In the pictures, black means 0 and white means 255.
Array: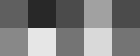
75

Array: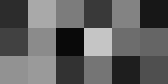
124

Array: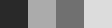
112

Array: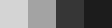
54

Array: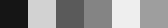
90

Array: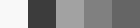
162

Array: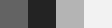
180
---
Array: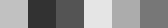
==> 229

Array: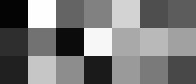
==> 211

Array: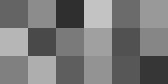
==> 195

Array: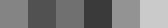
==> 58

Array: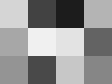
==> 66

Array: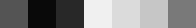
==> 219

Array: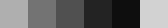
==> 35

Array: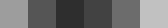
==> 66

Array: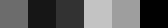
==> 195

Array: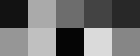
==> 109
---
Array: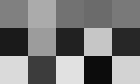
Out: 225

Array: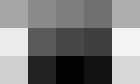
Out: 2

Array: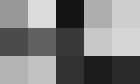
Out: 50

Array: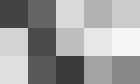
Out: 59

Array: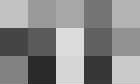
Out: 214

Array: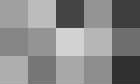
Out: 168

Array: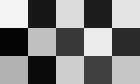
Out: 206
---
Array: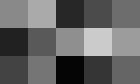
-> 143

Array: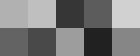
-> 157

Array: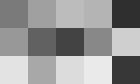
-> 67

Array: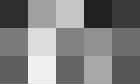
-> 129

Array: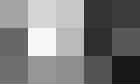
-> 185

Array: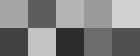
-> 44

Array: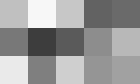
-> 90
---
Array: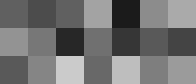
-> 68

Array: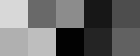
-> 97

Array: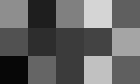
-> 165

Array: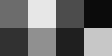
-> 199

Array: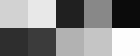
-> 253

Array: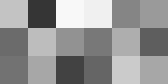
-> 94
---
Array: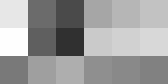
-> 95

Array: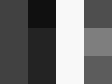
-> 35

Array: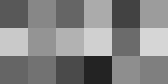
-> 148

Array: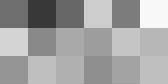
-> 137

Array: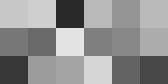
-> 105

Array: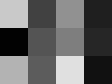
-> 84

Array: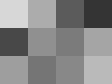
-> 144
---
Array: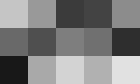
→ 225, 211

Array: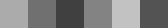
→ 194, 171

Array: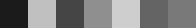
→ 206, 192

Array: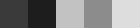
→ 221, 194

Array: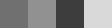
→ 217, 145

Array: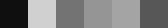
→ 208, 164

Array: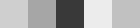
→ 236, 207

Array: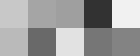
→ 241, 226
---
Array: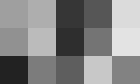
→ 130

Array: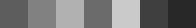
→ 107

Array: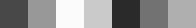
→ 152

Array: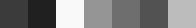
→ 110

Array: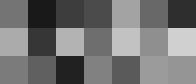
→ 116

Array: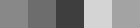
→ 136

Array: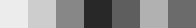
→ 135

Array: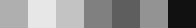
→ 147

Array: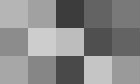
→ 140

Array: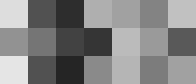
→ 138
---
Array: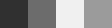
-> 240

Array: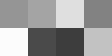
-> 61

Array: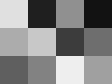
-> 238

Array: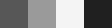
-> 244

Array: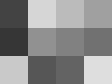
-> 99

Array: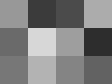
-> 132

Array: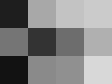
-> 144

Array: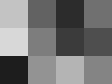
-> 180

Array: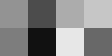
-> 231

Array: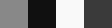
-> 249
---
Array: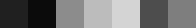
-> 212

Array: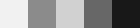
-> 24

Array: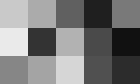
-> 121

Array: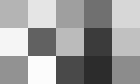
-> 215

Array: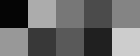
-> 132

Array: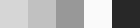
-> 40

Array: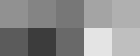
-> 176

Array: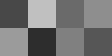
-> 155
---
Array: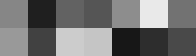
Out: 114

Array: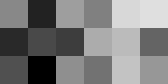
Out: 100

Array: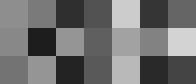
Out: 211

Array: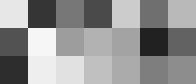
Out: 98

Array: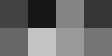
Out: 53

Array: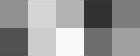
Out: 123

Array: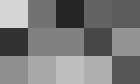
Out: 148

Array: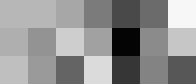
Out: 198

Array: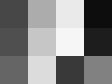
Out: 29

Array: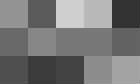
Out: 98
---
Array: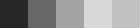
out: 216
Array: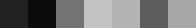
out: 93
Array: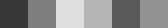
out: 90
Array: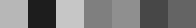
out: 71
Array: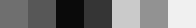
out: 146
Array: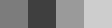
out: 154
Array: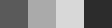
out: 216
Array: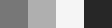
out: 245
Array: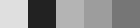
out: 157
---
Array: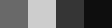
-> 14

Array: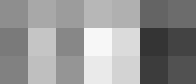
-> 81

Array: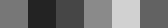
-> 98

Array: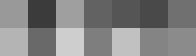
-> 139

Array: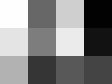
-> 68

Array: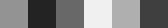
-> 63
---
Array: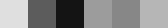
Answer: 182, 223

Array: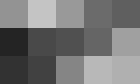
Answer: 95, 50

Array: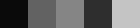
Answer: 196, 10

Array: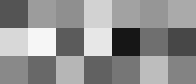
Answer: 170, 137

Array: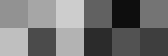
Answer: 116, 191

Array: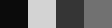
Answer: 113, 11

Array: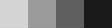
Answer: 26, 212
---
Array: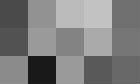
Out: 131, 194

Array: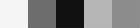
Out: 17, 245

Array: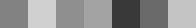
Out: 163, 208

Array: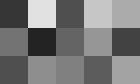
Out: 100, 225

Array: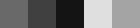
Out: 20, 223

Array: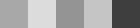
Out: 148, 220

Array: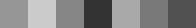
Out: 51, 203
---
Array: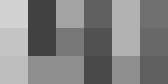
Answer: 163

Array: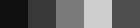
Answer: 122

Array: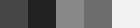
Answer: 136

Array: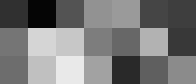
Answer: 83

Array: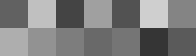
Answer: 68

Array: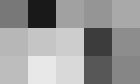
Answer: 161

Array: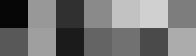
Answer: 48

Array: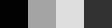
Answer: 222

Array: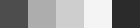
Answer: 206

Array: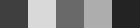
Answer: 105
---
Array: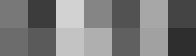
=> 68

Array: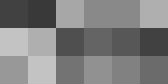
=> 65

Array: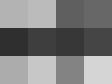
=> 69

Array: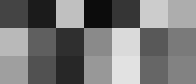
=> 122

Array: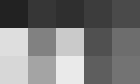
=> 109

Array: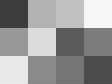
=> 124

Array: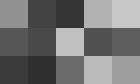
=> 93
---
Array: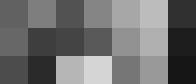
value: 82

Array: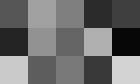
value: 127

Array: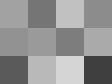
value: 193

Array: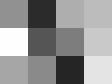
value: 174

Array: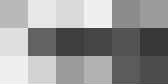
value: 217

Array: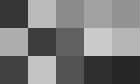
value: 139

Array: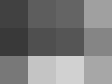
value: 100

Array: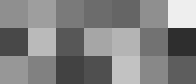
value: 122

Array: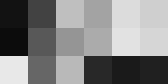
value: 191

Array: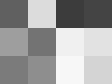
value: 60
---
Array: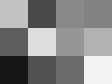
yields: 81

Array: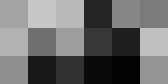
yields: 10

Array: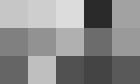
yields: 81

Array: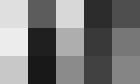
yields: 139

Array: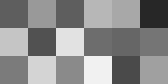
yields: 241

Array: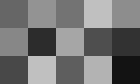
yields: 94
